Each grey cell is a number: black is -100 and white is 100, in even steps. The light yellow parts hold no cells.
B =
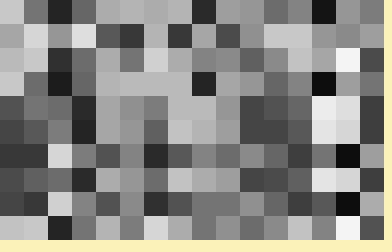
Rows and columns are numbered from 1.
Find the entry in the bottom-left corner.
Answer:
52
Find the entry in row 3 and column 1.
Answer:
46
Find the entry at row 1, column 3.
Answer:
-72
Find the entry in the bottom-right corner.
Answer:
-36
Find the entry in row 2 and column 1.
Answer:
30
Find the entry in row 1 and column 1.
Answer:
57
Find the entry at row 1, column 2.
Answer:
-9
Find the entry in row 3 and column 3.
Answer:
-62
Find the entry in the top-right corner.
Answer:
-3

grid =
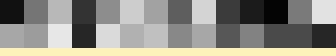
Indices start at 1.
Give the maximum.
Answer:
82
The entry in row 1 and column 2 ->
-9
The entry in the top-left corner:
-86
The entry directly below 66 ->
32
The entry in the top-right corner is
77
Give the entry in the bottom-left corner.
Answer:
32
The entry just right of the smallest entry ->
-4
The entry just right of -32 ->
1

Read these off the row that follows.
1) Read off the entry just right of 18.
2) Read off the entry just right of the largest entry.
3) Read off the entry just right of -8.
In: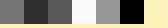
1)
-99
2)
18
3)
-63

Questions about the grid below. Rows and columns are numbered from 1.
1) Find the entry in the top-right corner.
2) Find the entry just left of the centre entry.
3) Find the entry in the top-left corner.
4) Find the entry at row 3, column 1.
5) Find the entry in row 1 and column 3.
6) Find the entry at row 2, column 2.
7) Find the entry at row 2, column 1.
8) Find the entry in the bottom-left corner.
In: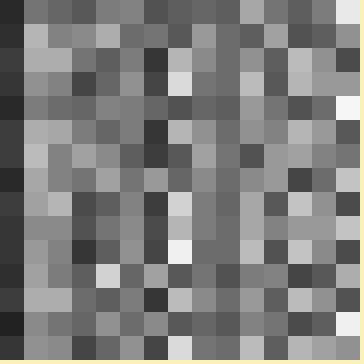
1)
83
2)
20
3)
-68
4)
-52
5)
-20
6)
42
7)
-63
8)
-58
